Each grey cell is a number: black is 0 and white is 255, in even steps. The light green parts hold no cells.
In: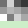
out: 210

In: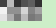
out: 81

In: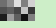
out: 222

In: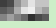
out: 227

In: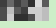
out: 48

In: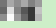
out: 168

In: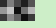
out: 72
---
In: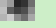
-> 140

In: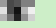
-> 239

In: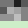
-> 131

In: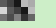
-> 187

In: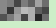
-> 69

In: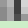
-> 199
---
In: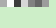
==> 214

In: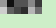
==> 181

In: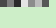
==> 188

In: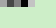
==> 166

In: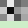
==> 218

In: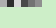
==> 174

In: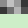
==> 179

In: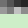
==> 153

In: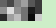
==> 205
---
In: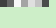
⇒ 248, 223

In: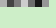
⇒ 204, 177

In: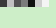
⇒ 244, 206

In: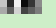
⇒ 241, 210

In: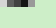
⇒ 213, 153

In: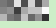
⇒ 251, 227
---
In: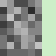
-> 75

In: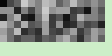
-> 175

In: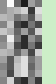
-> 132

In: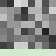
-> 65

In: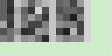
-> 127
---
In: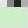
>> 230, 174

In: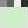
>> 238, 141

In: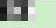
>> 242, 215

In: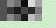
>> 217, 190

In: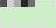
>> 207, 167

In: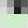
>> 219, 204

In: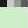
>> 202, 149

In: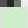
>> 236, 117

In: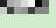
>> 243, 217

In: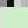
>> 211, 184
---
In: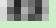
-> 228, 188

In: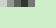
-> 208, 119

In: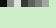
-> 13, 166

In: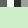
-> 99, 159

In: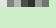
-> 229, 116

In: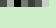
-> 76, 204
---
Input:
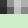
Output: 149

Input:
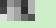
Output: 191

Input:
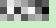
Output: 247

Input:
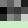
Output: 68

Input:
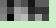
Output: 67

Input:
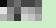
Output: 139

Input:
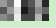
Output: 153

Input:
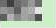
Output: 138
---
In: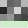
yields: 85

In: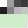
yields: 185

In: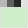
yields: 40

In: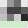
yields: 207

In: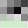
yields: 220

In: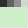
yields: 145

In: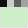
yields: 93

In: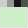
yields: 22

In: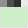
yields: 48

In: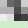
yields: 51
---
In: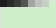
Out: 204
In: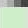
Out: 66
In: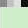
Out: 16
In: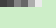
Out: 234
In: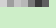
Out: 95
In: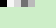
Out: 186
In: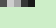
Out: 24
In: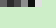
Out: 223
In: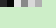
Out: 176
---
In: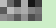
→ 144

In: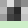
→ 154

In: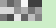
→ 117

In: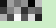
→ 174

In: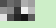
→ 225

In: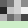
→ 181

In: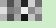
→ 182
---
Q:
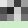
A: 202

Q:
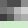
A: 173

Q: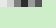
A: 155

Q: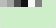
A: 161

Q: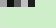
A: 91

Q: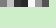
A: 155

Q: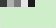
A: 122
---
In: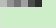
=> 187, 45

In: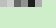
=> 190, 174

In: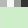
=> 184, 51

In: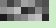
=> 122, 41

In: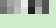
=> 125, 84

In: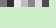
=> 122, 76

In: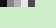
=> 16, 76
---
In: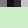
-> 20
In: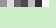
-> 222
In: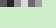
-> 37
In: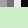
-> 116
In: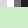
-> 254
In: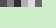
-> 133
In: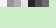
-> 151
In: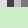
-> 65
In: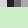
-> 35
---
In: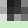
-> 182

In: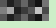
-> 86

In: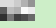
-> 219

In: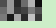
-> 78

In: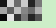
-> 22

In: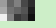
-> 156

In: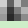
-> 208

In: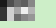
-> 24

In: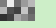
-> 125
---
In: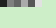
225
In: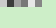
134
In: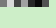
81
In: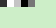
118
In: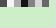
103
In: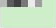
158
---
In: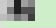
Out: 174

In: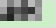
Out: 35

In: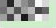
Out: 70

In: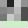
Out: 202

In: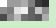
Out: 142

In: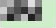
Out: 33

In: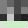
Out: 200

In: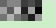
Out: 177
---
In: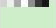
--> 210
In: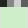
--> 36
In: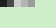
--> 32
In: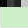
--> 8
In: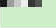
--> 26
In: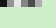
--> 21
